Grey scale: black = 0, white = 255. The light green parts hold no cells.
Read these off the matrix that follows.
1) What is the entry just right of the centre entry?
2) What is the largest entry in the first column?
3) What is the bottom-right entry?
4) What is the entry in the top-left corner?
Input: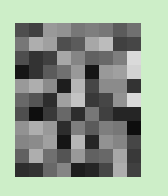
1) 57
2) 153
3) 64
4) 78

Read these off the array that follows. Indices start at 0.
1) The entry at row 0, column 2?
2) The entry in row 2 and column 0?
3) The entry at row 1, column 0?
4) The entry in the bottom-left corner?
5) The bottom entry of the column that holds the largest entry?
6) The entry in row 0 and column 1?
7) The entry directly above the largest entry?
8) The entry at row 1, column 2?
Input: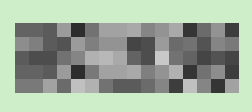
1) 91
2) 91
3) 141
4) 121
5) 133
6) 99
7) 155
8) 91

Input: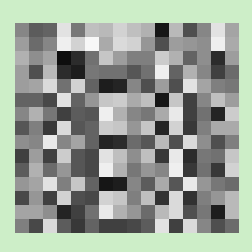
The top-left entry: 134
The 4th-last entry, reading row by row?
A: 218
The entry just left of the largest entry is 210
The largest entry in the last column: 210
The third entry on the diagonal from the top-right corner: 142
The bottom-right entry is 107
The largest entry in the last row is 226
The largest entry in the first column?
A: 177
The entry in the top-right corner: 164
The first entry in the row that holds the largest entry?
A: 157
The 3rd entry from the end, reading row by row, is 134
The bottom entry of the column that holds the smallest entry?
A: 92
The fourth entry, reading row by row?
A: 226
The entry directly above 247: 191
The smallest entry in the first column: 64
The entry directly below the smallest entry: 44
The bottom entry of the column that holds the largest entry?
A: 99
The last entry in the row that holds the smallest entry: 157
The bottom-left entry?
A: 127
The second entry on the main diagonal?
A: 107
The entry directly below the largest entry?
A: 113
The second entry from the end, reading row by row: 79
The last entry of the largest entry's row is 170
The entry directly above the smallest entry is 239
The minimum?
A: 14
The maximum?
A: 247
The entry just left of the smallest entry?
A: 164
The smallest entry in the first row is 22
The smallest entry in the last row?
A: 56
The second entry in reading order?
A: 92

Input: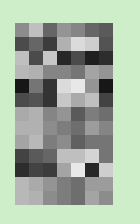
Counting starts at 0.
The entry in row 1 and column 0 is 75
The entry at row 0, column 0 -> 140
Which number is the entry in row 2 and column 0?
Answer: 191
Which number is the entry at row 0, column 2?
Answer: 102
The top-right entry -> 90
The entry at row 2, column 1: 75
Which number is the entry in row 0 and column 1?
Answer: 191
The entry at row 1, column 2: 60
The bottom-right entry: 140
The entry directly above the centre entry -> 199
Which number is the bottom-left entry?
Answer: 184
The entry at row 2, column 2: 199

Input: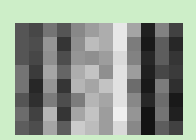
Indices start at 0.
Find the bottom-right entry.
65
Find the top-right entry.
65
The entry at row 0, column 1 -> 71
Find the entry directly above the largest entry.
225
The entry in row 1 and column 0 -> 85
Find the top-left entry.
85
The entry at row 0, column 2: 116
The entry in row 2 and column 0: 85
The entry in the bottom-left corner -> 93
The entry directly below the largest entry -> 217
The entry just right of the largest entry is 149
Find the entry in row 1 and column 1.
77
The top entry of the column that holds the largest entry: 231

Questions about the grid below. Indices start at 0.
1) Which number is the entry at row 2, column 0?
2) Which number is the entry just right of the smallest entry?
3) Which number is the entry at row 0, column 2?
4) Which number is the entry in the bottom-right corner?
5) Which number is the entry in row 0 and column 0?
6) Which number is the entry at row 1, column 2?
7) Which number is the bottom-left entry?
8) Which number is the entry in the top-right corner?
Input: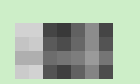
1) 175
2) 97
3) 69
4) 76
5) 210
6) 90
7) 203
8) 69
